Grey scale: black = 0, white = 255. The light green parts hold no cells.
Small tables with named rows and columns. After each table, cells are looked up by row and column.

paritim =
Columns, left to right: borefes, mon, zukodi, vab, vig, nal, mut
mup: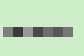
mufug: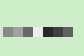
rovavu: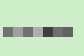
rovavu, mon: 159
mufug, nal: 64
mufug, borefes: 137
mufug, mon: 161
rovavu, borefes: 115
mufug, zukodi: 104
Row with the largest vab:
mufug

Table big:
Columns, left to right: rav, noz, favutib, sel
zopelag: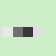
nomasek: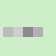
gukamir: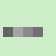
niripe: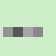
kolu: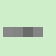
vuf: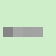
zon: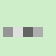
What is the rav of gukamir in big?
100
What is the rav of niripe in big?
147
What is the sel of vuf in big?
163
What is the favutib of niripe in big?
166
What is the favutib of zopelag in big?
56
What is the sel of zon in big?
173
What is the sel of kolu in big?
133
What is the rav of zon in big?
149
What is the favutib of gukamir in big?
137
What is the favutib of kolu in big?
106

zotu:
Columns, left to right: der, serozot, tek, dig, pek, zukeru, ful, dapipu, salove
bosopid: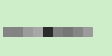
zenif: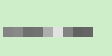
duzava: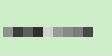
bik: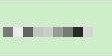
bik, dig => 196
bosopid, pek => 43
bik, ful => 121
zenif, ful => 130
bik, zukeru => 154
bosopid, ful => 118
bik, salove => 214
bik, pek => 204
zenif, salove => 101
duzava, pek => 209
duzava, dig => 48
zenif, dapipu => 98
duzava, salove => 72

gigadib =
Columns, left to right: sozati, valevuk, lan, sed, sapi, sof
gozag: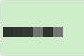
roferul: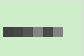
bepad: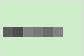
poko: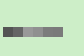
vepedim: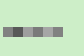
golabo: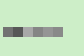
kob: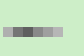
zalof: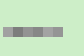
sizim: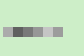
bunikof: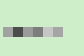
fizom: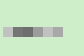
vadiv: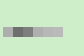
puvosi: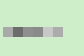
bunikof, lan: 155
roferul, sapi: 73
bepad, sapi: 108
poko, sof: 122
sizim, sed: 151
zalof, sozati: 161
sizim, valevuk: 96
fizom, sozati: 193
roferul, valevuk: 71
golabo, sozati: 114
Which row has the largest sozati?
fizom

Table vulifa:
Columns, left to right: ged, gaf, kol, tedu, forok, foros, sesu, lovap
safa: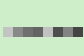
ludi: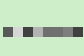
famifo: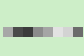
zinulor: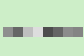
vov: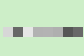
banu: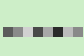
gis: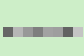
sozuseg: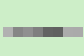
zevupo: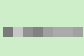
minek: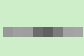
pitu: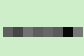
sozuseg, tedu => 127
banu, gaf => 138
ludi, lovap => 64
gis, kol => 152
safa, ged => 196
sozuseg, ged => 177
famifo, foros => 226
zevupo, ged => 122
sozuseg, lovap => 170
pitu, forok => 103
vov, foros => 175
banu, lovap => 137
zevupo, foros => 170
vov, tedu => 178
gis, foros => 158
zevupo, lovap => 161
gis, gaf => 182
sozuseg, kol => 144
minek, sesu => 162
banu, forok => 168

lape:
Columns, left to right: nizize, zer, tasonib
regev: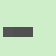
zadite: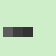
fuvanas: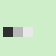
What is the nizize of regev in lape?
84
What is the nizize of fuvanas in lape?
47
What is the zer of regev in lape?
81
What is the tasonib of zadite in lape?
51
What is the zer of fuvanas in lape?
184
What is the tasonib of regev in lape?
80
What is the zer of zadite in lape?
62
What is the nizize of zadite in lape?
93
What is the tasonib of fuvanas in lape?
232
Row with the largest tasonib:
fuvanas

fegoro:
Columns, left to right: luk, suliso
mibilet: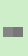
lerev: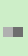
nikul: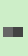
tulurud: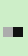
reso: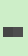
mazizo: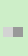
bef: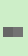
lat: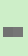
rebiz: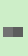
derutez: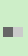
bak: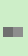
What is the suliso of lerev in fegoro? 110
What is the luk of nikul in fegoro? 102
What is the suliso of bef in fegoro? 115
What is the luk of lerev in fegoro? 176
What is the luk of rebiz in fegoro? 114
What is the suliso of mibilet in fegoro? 120
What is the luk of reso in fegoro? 70
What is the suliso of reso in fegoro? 78
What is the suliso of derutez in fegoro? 203
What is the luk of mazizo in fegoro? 211
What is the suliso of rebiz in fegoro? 93
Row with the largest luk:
mazizo

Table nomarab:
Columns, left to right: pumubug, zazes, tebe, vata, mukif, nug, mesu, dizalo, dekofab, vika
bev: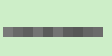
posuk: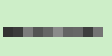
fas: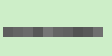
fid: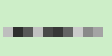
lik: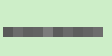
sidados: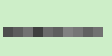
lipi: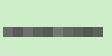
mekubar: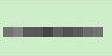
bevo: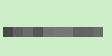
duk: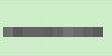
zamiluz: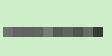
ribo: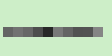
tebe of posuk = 124
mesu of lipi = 103
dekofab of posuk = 62
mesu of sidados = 129
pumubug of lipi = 107
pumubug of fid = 190
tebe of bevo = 107
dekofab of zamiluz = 105
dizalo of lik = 94
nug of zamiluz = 89
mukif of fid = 73
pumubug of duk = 112
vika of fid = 164
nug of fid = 55
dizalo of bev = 87
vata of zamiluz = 100
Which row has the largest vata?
fid

